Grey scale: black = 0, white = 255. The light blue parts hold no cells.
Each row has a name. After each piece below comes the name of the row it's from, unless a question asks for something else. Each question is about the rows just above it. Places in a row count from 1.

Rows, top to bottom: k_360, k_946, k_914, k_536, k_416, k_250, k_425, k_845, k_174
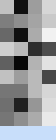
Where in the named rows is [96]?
k_416, 1
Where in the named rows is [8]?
k_416, 2
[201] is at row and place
k_946, 4
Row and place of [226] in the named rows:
k_416, 4
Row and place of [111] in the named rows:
k_845, 1
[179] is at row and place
k_416, 3
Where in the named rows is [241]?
k_914, 4

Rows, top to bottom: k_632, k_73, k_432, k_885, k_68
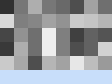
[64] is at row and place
k_432, 6
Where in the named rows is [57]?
k_885, 1
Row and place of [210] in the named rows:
k_885, 8
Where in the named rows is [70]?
k_432, 1
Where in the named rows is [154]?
k_68, 8

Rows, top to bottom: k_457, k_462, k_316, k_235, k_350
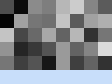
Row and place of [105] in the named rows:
k_316, 3
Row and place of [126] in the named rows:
k_457, 4

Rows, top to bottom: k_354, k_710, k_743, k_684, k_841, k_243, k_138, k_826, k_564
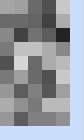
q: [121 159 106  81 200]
k_243
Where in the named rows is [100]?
k_710, 3
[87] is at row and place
k_138, 4

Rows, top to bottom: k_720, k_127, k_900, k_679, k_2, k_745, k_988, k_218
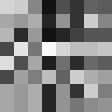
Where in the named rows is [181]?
k_900, 1
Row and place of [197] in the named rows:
k_679, 8

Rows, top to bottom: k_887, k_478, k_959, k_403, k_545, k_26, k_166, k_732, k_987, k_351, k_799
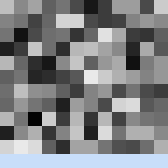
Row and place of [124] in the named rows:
k_545, 11
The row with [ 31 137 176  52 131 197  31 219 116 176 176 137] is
k_351
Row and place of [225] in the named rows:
k_959, 8
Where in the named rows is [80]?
k_799, 9
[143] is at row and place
k_166, 3

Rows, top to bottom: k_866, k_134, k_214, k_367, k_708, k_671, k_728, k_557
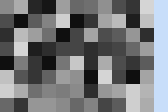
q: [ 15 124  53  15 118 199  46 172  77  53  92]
k_708
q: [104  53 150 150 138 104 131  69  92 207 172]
k_557
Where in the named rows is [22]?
k_866, 4
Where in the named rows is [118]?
k_708, 5
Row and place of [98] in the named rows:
k_671, 4
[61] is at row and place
k_367, 8
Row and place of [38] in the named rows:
k_866, 3

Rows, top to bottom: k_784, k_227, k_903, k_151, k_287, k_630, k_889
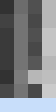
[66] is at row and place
k_227, 1
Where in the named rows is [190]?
k_630, 4
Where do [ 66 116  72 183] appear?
k_227
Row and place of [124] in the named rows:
k_630, 2

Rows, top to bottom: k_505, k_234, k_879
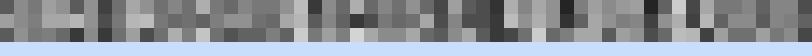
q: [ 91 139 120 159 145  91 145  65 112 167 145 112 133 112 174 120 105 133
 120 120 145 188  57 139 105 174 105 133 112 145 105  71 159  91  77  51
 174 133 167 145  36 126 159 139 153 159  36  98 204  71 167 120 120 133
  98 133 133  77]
k_505
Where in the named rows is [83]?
k_879, 17
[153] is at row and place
k_505, 45

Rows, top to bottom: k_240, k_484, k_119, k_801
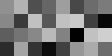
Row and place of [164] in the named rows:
k_801, 2
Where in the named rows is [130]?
k_119, 5
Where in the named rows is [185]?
k_119, 4
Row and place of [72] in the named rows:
k_240, 6

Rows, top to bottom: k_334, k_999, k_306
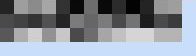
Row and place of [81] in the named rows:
k_999, 4
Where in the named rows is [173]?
k_306, 2
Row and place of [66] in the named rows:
k_999, 2
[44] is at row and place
k_334, 9
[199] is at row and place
k_306, 5

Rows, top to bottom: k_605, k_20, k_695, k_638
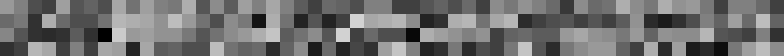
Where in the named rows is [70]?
k_638, 26
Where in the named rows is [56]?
k_605, 41
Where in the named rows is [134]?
k_695, 1

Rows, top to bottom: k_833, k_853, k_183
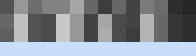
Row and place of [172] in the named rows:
k_183, 8
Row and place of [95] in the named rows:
k_183, 1

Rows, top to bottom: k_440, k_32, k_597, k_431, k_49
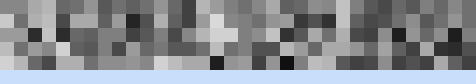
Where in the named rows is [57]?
k_32, 22
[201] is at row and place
k_32, 1
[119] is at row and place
k_431, 12
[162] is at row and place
k_431, 28
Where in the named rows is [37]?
k_32, 10

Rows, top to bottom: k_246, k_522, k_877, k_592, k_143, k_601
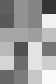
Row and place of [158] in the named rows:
k_877, 3
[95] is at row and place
k_246, 1

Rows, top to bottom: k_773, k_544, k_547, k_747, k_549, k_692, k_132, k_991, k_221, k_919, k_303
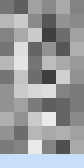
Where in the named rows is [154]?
k_549, 6
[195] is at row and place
k_692, 2

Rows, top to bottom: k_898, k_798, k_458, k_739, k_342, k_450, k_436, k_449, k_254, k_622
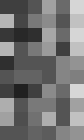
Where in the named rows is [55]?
k_458, 1
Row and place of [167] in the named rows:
k_458, 4
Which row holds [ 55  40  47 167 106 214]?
k_458
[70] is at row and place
k_798, 2
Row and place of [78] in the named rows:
k_254, 2
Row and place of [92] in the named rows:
k_622, 4

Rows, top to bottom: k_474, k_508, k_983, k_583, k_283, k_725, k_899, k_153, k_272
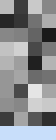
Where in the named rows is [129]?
k_983, 2
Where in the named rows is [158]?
k_283, 2
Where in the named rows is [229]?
k_899, 3
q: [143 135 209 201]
k_153

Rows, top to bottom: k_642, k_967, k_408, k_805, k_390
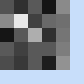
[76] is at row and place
k_390, 1
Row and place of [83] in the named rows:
k_642, 1
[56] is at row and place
k_390, 2
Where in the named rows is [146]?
k_390, 5
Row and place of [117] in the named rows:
k_408, 5
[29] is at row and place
k_390, 4

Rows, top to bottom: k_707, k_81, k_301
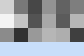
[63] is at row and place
k_301, 6
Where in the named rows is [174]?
k_301, 5

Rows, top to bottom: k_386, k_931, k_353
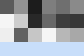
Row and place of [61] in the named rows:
k_931, 5
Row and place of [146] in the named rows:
k_386, 2
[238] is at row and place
k_353, 1
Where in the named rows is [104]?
k_931, 4
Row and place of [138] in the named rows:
k_386, 6

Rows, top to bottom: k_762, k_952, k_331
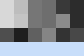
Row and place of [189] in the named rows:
k_762, 2
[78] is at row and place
k_331, 1
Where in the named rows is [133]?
k_331, 4

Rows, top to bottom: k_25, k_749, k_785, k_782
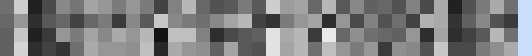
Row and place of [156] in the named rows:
k_25, 21
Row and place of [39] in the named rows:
k_782, 12
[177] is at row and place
k_749, 31
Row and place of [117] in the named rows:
k_25, 6

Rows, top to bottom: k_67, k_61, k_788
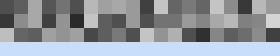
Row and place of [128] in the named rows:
k_61, 18
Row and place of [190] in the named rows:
k_788, 1
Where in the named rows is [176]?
k_788, 13
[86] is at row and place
k_67, 4
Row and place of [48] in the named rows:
k_788, 15
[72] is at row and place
k_788, 7

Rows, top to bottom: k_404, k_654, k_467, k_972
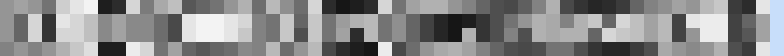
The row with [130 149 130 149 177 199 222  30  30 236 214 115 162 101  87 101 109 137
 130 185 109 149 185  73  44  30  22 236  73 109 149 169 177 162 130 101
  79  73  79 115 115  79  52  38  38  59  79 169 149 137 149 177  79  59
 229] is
k_972
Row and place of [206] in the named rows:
k_404, 5
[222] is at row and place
k_972, 7
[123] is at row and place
k_404, 11
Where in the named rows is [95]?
k_404, 38
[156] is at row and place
k_654, 25

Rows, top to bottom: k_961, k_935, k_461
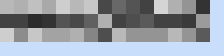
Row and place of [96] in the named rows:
k_935, 7
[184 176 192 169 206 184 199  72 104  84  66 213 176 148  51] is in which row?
k_961
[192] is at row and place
k_961, 3
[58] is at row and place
k_935, 14
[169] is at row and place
k_961, 4
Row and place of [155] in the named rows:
k_935, 15

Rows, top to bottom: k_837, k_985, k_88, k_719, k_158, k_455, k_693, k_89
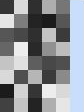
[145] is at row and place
k_719, 4
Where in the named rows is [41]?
k_719, 3
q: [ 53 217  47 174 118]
k_837
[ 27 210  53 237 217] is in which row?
k_693
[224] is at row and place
k_158, 2

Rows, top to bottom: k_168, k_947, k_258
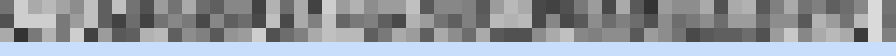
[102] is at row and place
k_947, 25
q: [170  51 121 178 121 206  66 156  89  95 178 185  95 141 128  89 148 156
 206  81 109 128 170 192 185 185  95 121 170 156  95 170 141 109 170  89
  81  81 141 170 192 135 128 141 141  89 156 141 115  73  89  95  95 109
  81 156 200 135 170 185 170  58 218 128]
k_258
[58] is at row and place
k_258, 62
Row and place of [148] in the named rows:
k_258, 17
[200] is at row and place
k_258, 57
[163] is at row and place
k_168, 5

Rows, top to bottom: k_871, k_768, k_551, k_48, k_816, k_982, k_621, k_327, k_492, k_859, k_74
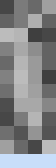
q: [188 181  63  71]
k_551
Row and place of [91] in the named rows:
k_492, 4
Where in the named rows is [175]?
k_768, 3

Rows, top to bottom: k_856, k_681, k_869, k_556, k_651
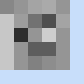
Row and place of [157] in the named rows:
k_681, 2
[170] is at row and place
k_856, 4

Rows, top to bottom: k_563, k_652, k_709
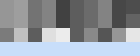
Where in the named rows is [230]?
k_709, 10
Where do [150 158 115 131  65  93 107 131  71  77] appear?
k_563
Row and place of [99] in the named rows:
k_652, 10

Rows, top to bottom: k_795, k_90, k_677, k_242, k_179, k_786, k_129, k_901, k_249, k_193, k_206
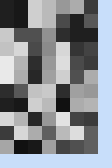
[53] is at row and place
k_242, 6
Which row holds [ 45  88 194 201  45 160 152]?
k_129
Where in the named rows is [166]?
k_206, 1

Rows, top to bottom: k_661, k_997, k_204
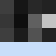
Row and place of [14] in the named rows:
k_997, 2
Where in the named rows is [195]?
k_997, 4
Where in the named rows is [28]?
k_204, 2

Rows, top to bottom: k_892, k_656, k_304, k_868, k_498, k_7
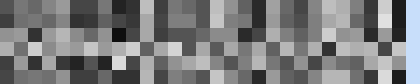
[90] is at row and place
k_868, 16
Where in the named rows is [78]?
k_656, 22
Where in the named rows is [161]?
k_892, 20

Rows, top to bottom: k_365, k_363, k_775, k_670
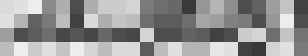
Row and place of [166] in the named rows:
k_363, 15
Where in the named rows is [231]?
k_670, 16
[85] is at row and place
k_775, 6
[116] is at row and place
k_775, 22

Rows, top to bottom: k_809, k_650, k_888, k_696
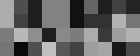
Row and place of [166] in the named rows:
k_696, 8
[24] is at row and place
k_696, 9
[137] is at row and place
k_888, 5
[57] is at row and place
k_888, 8

